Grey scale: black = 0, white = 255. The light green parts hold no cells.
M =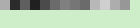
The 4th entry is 32
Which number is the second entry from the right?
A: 173
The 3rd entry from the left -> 95
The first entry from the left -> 173

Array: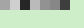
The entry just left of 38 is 207
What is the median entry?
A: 146
